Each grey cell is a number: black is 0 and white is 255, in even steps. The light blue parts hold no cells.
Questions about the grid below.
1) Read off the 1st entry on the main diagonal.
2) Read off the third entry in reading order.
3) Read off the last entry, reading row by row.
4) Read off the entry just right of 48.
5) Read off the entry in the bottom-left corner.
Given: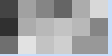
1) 68
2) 133
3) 152
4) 172
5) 111

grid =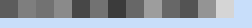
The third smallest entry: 83
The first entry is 92
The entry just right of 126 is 114
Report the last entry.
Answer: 213

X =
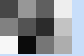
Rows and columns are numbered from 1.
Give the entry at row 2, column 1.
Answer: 129
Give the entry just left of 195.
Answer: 43
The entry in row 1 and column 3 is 95
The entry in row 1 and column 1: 71

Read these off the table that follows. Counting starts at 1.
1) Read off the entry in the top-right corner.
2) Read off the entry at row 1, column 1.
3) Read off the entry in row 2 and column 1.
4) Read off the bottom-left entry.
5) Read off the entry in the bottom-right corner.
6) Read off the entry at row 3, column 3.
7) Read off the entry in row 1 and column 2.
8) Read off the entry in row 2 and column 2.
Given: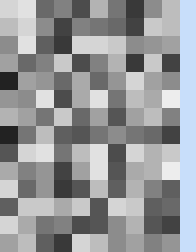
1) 189
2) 213
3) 189
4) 161
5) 149
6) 95
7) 225
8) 213

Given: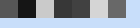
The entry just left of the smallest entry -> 86
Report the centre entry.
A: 55

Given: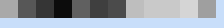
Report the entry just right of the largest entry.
159
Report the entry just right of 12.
96

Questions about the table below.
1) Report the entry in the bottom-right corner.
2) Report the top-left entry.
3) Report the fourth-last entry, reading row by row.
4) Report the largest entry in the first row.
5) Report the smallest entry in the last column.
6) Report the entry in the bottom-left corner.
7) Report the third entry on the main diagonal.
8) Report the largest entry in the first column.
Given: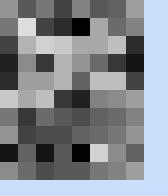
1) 158
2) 148
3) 89
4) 158
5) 21
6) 139
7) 209
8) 200

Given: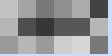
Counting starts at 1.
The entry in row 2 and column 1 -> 182
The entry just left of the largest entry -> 205
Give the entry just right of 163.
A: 121
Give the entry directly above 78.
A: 163
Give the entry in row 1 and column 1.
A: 194

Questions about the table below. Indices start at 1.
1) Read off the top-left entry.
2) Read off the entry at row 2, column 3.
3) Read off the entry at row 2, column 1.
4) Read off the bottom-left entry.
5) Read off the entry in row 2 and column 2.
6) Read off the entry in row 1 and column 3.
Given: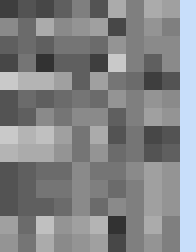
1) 62
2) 171
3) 138
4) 148
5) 107
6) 71

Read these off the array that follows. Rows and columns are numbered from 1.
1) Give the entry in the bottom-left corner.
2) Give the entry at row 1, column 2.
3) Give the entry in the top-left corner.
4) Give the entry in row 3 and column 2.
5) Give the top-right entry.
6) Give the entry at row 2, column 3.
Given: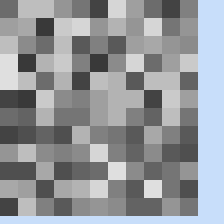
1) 67
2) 190
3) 108
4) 139
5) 128
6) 57

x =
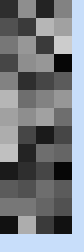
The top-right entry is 130
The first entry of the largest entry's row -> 119
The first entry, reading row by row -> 46
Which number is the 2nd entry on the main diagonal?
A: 58
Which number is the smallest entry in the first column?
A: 17
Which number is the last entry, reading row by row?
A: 17
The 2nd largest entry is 192
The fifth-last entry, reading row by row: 81
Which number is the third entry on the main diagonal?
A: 58
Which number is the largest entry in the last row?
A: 173
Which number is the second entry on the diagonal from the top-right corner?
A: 182
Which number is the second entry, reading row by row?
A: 142
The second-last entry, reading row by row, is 58
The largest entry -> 204

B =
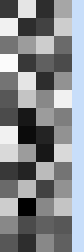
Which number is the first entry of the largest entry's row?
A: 251
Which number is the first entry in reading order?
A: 56
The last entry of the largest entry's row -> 75
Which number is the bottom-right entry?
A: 96
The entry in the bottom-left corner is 87
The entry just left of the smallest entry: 205
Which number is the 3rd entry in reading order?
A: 45
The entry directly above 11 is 23
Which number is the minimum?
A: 0
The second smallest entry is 11
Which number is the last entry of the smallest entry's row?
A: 196
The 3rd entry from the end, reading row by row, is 45
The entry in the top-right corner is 166
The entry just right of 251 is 56
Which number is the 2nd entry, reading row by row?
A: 229
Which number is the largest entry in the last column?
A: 241

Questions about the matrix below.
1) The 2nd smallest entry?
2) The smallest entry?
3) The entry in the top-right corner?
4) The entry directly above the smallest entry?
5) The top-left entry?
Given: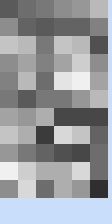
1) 59
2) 47
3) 185
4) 109
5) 90
